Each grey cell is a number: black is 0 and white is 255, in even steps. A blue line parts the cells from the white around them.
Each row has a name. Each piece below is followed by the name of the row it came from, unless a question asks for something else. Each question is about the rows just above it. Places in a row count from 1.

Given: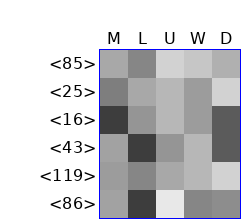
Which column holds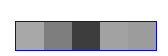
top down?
M
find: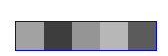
<43>
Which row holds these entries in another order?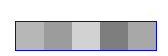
<25>
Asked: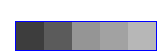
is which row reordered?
<43>
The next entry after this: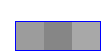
[183]

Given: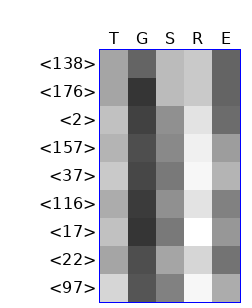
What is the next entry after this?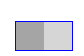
[115]
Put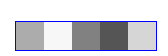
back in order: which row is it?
<97>
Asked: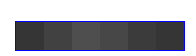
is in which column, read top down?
G
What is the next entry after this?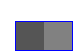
[247]

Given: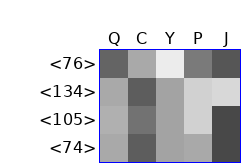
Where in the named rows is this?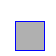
<105>, 1
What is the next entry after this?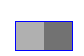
[163]
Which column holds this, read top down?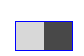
J
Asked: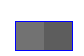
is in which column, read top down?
C

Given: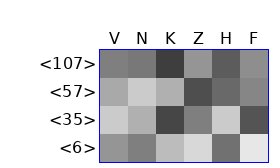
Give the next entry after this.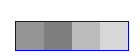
[113]
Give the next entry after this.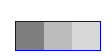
[113]
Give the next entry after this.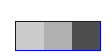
[105]
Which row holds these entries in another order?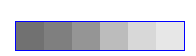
<6>

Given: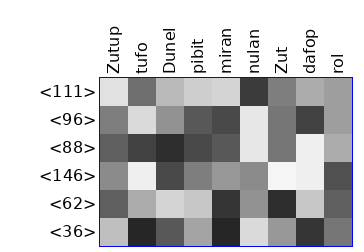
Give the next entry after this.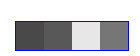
[239]
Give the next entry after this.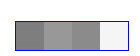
[239]

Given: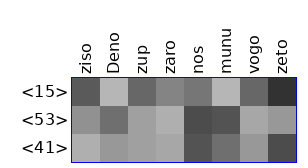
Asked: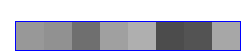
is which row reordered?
<53>
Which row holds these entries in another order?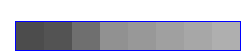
<53>

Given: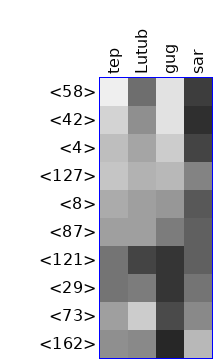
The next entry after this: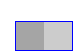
[68]
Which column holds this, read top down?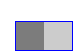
Lutub
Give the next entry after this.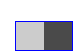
[137]
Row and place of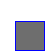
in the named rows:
<58>, 2
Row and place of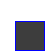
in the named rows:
<58>, 4
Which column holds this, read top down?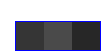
gug
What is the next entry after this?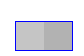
[184]

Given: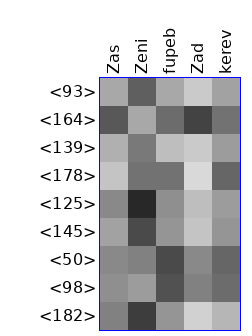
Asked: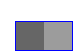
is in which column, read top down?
kerev
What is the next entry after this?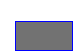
[217]
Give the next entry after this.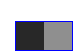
[190]
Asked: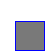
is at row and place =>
<139>, 2
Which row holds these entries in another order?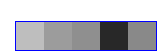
<125>

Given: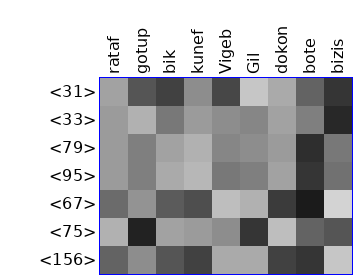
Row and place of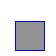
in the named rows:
<67>, 2
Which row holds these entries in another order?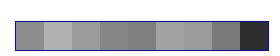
<79>
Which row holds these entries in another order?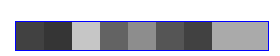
<156>
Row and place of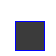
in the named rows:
<67>, 7
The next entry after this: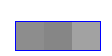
[127]
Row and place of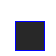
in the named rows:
<33>, 9

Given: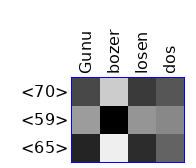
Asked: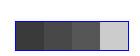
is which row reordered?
<70>
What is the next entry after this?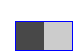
[58]

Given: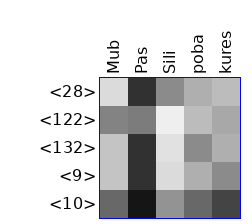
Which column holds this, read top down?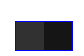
Pas
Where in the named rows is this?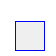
<122>, 3
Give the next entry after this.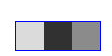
[175]
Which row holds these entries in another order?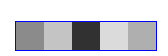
<9>
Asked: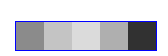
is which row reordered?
<9>
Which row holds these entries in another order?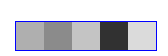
<9>

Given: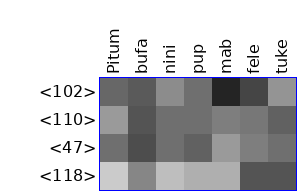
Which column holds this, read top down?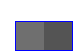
tuke
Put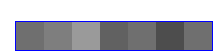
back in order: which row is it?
<47>
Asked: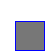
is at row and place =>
<110>, 6
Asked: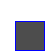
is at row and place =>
<47>, 2
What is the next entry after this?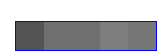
[97]

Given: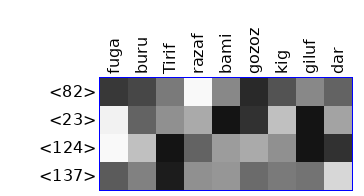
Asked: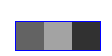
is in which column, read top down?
dar
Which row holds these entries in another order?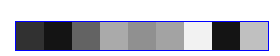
<23>
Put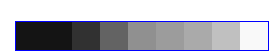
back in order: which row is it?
<124>
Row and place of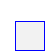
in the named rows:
<23>, 1

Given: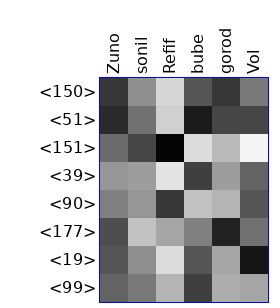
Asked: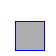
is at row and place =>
<99>, 5
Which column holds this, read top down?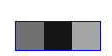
Vol
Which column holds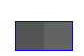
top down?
Zuno
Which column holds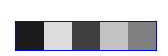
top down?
bube
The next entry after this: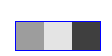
[157]
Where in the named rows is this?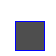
<177>, 1
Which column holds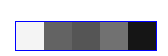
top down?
Vol

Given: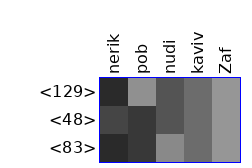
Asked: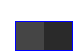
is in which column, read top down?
nerik
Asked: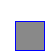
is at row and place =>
<83>, 3

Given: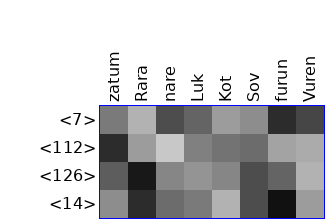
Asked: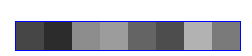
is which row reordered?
<7>
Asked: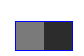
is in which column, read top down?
zatum
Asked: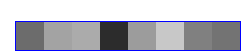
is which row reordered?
<112>
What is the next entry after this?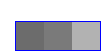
[77]
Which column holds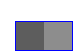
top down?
zatum
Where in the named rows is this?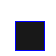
<126>, 2

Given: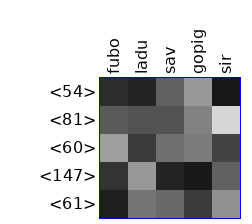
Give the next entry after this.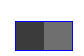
[123]
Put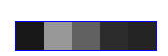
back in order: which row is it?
<54>

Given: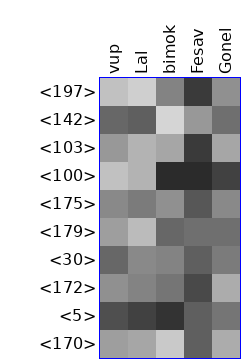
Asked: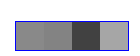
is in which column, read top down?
Lal
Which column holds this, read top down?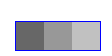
vup

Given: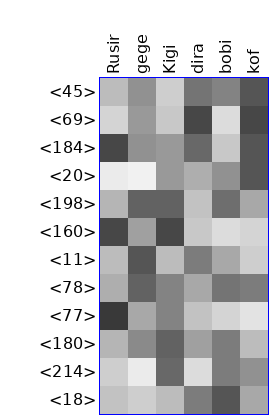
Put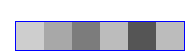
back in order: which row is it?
<11>
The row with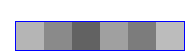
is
<180>
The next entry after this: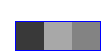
[194]
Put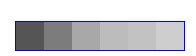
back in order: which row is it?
<18>
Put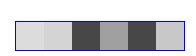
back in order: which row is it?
<160>

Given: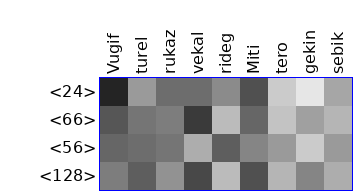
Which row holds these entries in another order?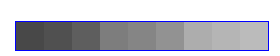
<128>
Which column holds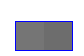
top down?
turel

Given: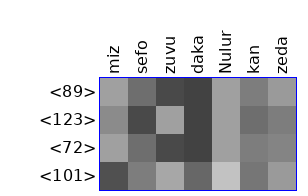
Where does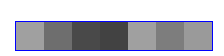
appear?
<89>
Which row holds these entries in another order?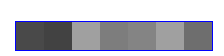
<72>

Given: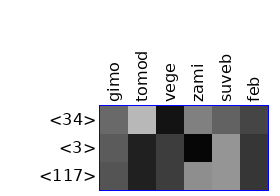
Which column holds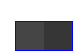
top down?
feb
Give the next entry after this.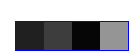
[54]
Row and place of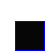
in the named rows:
<3>, 4
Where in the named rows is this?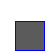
<3>, 1
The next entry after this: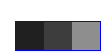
[149]
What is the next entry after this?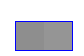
[54]
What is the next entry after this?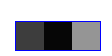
[54]

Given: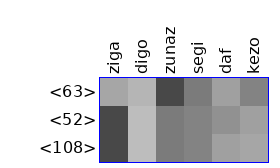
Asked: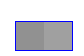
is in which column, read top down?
daf
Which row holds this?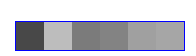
<108>
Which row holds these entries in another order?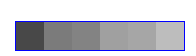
<108>

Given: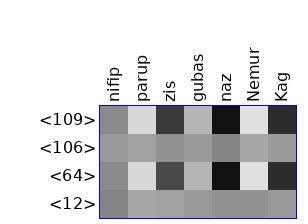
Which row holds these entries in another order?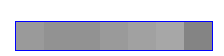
<12>
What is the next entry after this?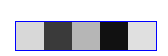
[44]
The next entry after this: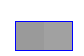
[146]
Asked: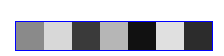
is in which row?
<109>
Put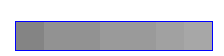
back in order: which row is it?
<12>
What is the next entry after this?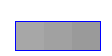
[146]

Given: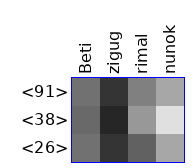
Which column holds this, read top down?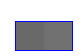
Beti
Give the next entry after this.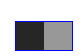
[224]

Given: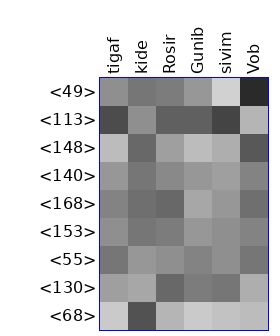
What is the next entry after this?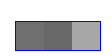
[151]
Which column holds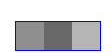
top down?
Rosir
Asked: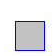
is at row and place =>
<68>, 5
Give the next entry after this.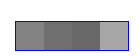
[151]
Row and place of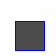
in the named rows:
<113>, 1
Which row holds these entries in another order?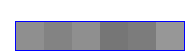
<153>

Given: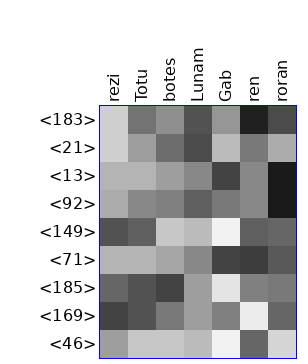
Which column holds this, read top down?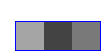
botes
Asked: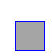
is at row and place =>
<71>, 3
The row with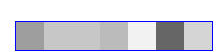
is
<46>
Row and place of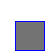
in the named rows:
<183>, 2
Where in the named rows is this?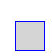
<46>, 7
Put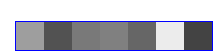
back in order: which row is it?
<169>

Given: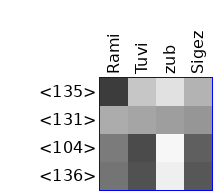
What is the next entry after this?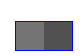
[239]
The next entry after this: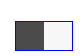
[95]
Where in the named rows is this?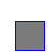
<104>, 1

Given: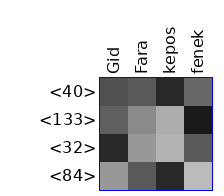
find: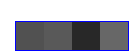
<40>
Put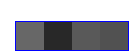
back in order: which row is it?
<40>
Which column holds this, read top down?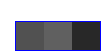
Gid
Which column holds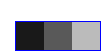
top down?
fenek
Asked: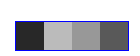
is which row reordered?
<84>
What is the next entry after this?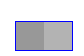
[89]

